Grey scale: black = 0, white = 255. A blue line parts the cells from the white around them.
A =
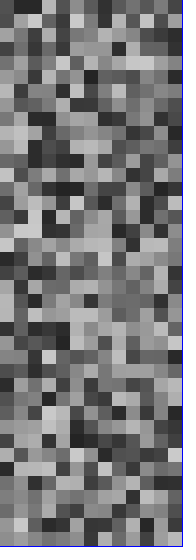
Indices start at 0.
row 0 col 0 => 81
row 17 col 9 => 49
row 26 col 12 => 103
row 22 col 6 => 187
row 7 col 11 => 106
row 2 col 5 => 120
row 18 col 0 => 42
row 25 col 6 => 98
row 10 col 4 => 65
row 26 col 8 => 159
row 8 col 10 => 146
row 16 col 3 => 49
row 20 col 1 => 55
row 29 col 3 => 201
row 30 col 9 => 181
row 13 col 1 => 162
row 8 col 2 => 43
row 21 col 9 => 108
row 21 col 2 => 42
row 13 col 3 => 51
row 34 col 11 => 46
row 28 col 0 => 81
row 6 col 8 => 187
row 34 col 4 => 180
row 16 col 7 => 167
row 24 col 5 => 189
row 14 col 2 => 188
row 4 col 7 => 135
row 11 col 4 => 48
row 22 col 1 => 99
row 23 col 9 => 142
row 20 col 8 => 119
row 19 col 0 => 66
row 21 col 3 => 123
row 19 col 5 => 76
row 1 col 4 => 58
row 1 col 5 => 202
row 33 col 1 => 181
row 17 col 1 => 99

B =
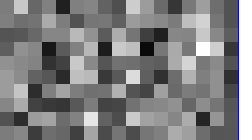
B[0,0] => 124
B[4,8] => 114
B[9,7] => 75
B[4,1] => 137
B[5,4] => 42
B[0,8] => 79
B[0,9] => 205
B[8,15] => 149
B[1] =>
[127, 111, 115, 171, 125, 82, 118, 119, 96, 155, 144, 137, 123, 190, 210, 118, 82]
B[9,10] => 118
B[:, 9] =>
[205, 155, 117, 190, 111, 220, 84, 114, 202, 76]
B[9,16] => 87
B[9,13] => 159
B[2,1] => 87
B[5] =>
[156, 140, 98, 87, 42, 191, 185, 57, 89, 220, 95, 49, 109, 178, 127, 144, 48]
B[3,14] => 254
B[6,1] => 196
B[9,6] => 165
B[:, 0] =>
[124, 127, 84, 94, 145, 156, 156, 134, 82, 124]
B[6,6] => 112
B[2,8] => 173
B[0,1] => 200
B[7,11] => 136
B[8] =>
[82, 45, 156, 163, 108, 130, 230, 98, 77, 202, 162, 153, 134, 172, 37, 149, 88]
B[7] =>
[134, 171, 66, 57, 53, 88, 124, 67, 70, 114, 133, 136, 145, 102, 141, 117, 86]
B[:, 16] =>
[82, 82, 94, 55, 82, 48, 71, 86, 88, 87]
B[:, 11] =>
[106, 137, 31, 119, 93, 49, 160, 136, 153, 128]
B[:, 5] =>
[128, 82, 185, 129, 201, 191, 125, 88, 130, 64]
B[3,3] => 24
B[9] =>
[124, 135, 60, 110, 103, 64, 165, 75, 117, 76, 118, 128, 172, 159, 109, 86, 87]

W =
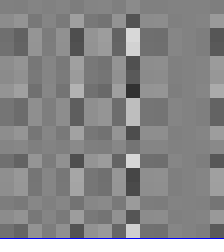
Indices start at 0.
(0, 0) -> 128
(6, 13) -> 130
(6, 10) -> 148
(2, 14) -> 126
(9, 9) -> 77
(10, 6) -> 127
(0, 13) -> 130
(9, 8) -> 149
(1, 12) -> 128
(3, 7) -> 155
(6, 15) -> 171
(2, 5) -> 78
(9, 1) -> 149
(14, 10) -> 125
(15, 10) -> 140
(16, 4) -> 144
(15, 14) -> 132
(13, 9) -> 74
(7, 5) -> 94
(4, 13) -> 130
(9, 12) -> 128
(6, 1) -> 160
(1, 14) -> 132
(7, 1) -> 108
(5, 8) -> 145
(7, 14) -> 127
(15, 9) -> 85
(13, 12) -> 127
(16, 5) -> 83
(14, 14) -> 129
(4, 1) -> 148
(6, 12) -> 126
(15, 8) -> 146
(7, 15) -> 99
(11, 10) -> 111
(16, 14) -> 126
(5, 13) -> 130
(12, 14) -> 133

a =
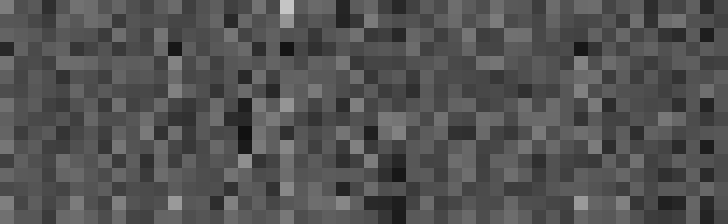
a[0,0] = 125
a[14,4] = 85
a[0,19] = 73
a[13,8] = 64
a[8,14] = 89
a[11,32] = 110
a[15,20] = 120
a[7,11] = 105
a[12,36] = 111
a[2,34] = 62
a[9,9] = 82
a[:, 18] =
[115, 80, 86, 45, 83, 111, 76, 124, 103, 115, 123, 52, 76, 89, 96, 84]
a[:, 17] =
[74, 104, 68, 106, 91, 40, 107, 30, 41, 17, 27, 143, 99, 93, 77, 93]
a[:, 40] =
[82, 78, 68, 76, 64, 96, 87, 87, 87, 97, 82, 68, 64, 93, 67, 63]
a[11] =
[64, 96, 80, 71, 110, 93, 83, 104, 59, 94, 48, 102, 62, 99, 75, 87, 80, 143, 52, 67, 113, 75, 92, 77, 47, 64, 125, 58, 39, 87, 68, 69, 110, 103, 64, 98, 98, 76, 47, 82, 68, 62, 57, 98, 69, 113, 65, 75, 96, 83, 83, 74]
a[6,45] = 80
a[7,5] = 82
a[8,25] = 82
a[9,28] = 130
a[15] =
[112, 87, 87, 59, 105, 109, 96, 77, 106, 69, 66, 101, 102, 79, 85, 77, 106, 93, 84, 90, 120, 78, 87, 95, 91, 84, 79, 54, 28, 89, 91, 71, 93, 106, 77, 95, 109, 95, 68, 88, 63, 102, 91, 88, 102, 81, 61, 58, 63, 98, 35, 69]
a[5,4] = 50
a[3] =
[40, 98, 74, 93, 98, 54, 68, 83, 57, 76, 69, 105, 23, 94, 72, 89, 93, 106, 45, 94, 20, 69, 48, 61, 84, 74, 84, 88, 82, 109, 65, 78, 80, 101, 70, 69, 92, 90, 74, 71, 76, 23, 53, 87, 67, 90, 99, 81, 91, 71, 92, 83]
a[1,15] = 102
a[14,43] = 94
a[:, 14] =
[82, 85, 76, 72, 98, 76, 80, 71, 89, 89, 73, 75, 78, 77, 91, 85]
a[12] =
[103, 90, 89, 65, 101, 106, 88, 75, 105, 87, 58, 109, 96, 87, 78, 75, 115, 99, 76, 79, 109, 84, 87, 92, 90, 91, 77, 47, 23, 88, 91, 63, 93, 111, 66, 83, 111, 93, 61, 82, 64, 96, 88, 86, 103, 81, 68, 47, 56, 96, 42, 75]
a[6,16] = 82
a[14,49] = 102
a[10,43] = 45
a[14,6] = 81
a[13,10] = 75
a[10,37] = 116
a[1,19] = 90
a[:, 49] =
[96, 81, 91, 71, 95, 82, 85, 86, 76, 78, 87, 83, 96, 78, 102, 98]

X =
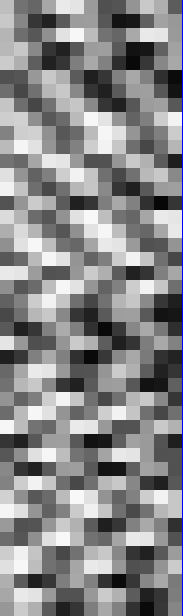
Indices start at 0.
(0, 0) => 190
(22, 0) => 72
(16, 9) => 114
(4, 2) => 94
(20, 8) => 129
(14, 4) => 91
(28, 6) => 112
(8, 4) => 107
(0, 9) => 148
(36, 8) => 112
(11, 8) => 150
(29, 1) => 186
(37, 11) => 129
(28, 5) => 197
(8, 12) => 243
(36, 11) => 183
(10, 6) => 206
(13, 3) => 72
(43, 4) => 31
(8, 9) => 99
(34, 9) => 135
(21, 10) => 138
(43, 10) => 10
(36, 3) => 97
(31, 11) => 83
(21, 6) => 70
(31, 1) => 32
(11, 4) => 229
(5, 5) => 91
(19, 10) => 52
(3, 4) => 33
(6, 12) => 19
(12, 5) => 242
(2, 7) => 114
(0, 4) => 234
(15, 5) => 225
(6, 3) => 183
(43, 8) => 129
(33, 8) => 21

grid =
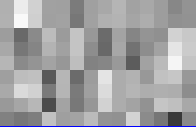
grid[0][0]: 176
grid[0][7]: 168
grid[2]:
[157, 105, 138, 188, 155, 196, 152, 107, 163, 133, 148, 144, 210, 200]
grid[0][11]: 157
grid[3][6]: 141
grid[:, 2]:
[209, 207, 138, 133, 148, 192, 209, 183, 126]
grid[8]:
[129, 119, 126, 193, 159, 163, 187, 147, 145, 211, 139, 118, 57, 138]
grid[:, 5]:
[123, 119, 196, 196, 190, 107, 122, 120, 163]
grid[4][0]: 182
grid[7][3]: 75
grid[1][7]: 176
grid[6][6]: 159
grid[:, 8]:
[181, 179, 163, 167, 153, 172, 172, 172, 145]
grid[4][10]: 162
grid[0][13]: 147
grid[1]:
[177, 249, 207, 160, 162, 119, 161, 176, 179, 165, 173, 157, 144, 146]
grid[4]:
[182, 138, 148, 163, 151, 190, 130, 134, 153, 92, 162, 186, 245, 196]
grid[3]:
[168, 119, 133, 179, 161, 196, 141, 104, 167, 114, 141, 162, 229, 203]
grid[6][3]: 122
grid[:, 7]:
[168, 176, 107, 104, 134, 228, 219, 210, 147]
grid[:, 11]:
[157, 157, 144, 162, 186, 193, 175, 197, 118]
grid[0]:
[176, 236, 209, 161, 160, 123, 160, 168, 181, 162, 168, 157, 135, 147]
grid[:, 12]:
[135, 144, 210, 229, 245, 198, 173, 191, 57]
